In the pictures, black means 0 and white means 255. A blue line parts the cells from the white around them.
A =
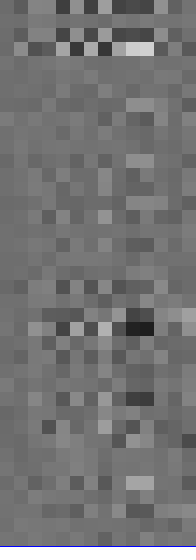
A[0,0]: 108
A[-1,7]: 98
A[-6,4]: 119
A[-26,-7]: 133
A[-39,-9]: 144
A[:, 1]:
[92, 110, 93, 140, 108, 110, 114, 108, 114, 117, 120, 117, 114, 115, 108, 112, 110, 114, 110, 112, 97, 112, 109, 106, 112, 100, 116, 109, 112, 109, 112, 106, 106, 109, 118, 110, 116, 121, 115]
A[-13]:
[112, 116, 122, 113, 103, 122, 111, 133, 110, 98, 95, 112, 108, 124]
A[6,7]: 127
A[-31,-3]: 133
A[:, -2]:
[97, 115, 96, 126, 113, 120, 105, 113, 109, 110, 108, 112, 106, 107, 108, 98, 114, 107, 113, 107, 102, 124, 142, 100, 107, 103, 108, 116, 101, 106, 101, 101, 123, 121, 115, 116, 131, 101, 120]
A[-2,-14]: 112
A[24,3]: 95
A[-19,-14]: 105
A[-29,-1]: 116
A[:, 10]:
[69, 122, 70, 209, 120, 112, 115, 142, 91, 105, 105, 143, 122, 100, 134, 122, 117, 92, 119, 128, 98, 135, 78, 30, 126, 112, 95, 100, 60, 111, 129, 135, 117, 119, 164, 128, 89, 104, 129]
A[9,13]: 118
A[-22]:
[112, 114, 120, 117, 99, 122, 111, 132, 109, 94, 92, 122, 107, 120]
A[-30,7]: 124
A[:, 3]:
[131, 120, 130, 92, 118, 111, 108, 121, 114, 116, 117, 111, 104, 119, 120, 95, 111, 117, 109, 120, 128, 123, 93, 129, 95, 123, 113, 111, 117, 119, 82, 121, 111, 119, 110, 120, 103, 118, 117]
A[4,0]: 115
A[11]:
[105, 117, 104, 111, 114, 99, 119, 98, 114, 142, 143, 115, 112, 99]
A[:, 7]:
[158, 108, 155, 54, 110, 112, 127, 106, 97, 124, 116, 98, 135, 133, 108, 147, 114, 132, 119, 113, 135, 95, 118, 177, 139, 124, 133, 107, 152, 135, 157, 115, 110, 107, 88, 106, 114, 115, 98]
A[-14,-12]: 121
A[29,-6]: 122
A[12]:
[111, 114, 122, 104, 126, 109, 109, 135, 109, 96, 122, 111, 106, 121]
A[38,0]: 117
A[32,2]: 112
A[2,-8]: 73
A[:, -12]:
[132, 122, 130, 81, 115, 114, 112, 106, 121, 115, 113, 104, 122, 123, 112, 122, 113, 120, 116, 107, 125, 122, 113, 145, 120, 121, 122, 116, 134, 120, 122, 117, 112, 111, 98, 125, 116, 119, 121]

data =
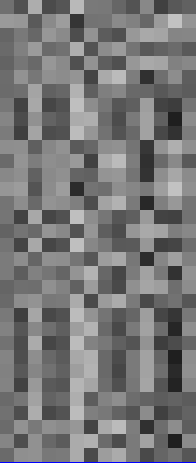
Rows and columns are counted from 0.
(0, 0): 112
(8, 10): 162
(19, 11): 121
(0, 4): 85
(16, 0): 99
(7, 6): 141
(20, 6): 156
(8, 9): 122
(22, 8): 86
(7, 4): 81
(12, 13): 139
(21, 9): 122
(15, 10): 154
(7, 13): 116
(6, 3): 97
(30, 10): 48
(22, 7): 116
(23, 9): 122
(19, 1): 93
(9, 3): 77
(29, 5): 188
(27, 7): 109
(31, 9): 122
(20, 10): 165
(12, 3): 138
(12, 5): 100
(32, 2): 145
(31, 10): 162
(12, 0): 136
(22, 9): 102
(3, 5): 174
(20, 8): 73
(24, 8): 96
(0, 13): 97
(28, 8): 142
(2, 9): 152
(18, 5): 117
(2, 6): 147

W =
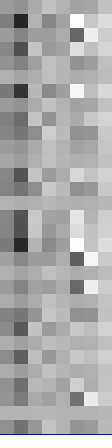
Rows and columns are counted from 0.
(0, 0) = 155
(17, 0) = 123
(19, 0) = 175
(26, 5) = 172
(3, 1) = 80
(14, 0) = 177
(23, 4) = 170
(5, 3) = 191
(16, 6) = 194
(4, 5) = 147
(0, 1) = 147
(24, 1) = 160
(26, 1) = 157
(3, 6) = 191
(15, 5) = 227
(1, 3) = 134
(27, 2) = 185
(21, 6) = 176
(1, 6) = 199
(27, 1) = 112
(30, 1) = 115
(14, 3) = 183
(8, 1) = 109
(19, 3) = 191
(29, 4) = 177
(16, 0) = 132
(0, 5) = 162
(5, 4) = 180
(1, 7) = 220
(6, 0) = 121
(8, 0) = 128
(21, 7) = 195
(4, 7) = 191
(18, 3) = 156
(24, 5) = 175

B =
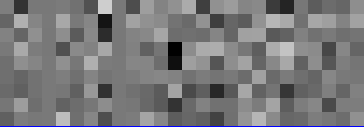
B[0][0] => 126
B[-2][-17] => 119
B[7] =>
[118, 157, 110, 121, 98, 109, 119, 141, 121, 119, 104, 90, 51, 105, 130, 113, 113, 140, 124, 164, 93, 125, 135, 74, 125, 125]
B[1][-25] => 176
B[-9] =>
[126, 51, 120, 120, 123, 113, 81, 206, 121, 77, 158, 131, 145, 171, 63, 145, 156, 133, 137, 59, 36, 119, 92, 108, 102, 142]
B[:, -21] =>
[113, 121, 91, 138, 119, 112, 96, 109, 111]
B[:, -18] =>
[121, 121, 120, 120, 121, 121, 120, 121, 121]
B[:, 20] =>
[36, 169, 98, 195, 168, 123, 54, 93, 103]
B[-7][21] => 129
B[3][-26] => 121
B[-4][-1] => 119
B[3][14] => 171
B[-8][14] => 146
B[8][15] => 66
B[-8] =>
[101, 176, 133, 121, 168, 121, 134, 20, 121, 162, 145, 139, 115, 106, 146, 62, 102, 92, 146, 182, 169, 113, 167, 159, 131, 162]
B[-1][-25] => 125
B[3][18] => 94
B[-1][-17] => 124
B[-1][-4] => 125
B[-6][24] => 135
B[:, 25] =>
[142, 162, 116, 101, 117, 119, 129, 125, 145]
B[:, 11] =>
[131, 139, 166, 117, 109, 135, 91, 90, 135]
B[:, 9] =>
[77, 162, 131, 129, 134, 124, 113, 119, 124]
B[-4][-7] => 106
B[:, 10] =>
[158, 145, 136, 96, 133, 132, 105, 104, 165]
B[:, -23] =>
[120, 121, 120, 120, 121, 121, 121, 121, 121]
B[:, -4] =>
[92, 167, 113, 139, 142, 101, 105, 135, 125]
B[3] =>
[121, 169, 124, 120, 80, 138, 130, 168, 120, 129, 96, 117, 1, 140, 171, 173, 139, 119, 94, 172, 195, 143, 139, 71, 135, 101]
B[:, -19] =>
[206, 20, 44, 168, 123, 116, 49, 141, 78]
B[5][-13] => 114

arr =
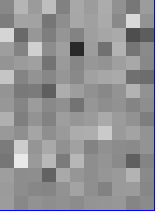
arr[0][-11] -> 136
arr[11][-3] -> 138
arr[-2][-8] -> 133
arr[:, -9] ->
[155, 162, 151, 208, 160, 147, 123, 156, 147, 165, 149, 154, 142, 135, 146]
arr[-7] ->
[176, 127, 147, 130, 158, 150, 155, 170, 155, 146, 126]
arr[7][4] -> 144
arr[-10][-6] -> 137
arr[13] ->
[155, 141, 135, 133, 146, 163, 143, 130, 154, 155, 135]
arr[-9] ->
[148, 121, 123, 95, 173, 157, 145, 136, 147, 179, 146]
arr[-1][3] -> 142
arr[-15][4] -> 129
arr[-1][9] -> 133
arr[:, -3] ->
[145, 137, 170, 179, 159, 170, 147, 146, 155, 154, 140, 138, 154, 154, 151]
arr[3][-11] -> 158
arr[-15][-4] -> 172
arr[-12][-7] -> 159
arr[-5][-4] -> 145
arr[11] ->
[118, 233, 154, 184, 123, 183, 142, 148, 138, 96, 132]
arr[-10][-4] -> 167
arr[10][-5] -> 131
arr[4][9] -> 168
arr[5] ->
[197, 132, 147, 135, 150, 137, 161, 167, 170, 112, 109]
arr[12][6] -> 142
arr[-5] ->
[123, 205, 149, 169, 145, 161, 131, 145, 140, 138, 147]
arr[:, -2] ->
[119, 217, 78, 117, 168, 112, 179, 132, 146, 163, 138, 96, 179, 155, 133]
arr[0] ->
[136, 181, 155, 190, 129, 168, 156, 172, 145, 119, 156]
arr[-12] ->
[158, 131, 208, 141, 159, 41, 157, 113, 179, 117, 138]
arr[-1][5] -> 140
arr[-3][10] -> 138

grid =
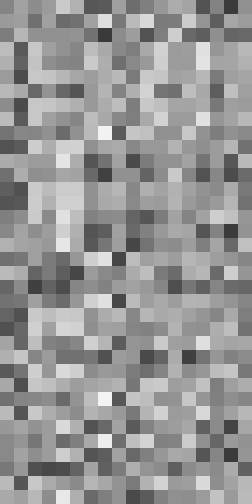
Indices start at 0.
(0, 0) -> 133
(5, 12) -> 161
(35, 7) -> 127
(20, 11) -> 134
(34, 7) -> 167
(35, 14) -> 155
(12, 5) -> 163
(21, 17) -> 134
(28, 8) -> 87
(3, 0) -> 188
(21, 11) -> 169
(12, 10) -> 99
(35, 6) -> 106
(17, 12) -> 140
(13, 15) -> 139
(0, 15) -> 131
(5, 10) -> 201
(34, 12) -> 154
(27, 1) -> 78
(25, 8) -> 156
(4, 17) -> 177
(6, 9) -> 175
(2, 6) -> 114
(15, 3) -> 138
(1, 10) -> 217
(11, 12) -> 146
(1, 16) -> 166
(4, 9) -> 137
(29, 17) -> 183
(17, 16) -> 104
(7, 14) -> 171
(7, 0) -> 140
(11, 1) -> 164
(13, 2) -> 202
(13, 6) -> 145
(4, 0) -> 176
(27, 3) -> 191
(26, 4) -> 218
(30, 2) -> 146
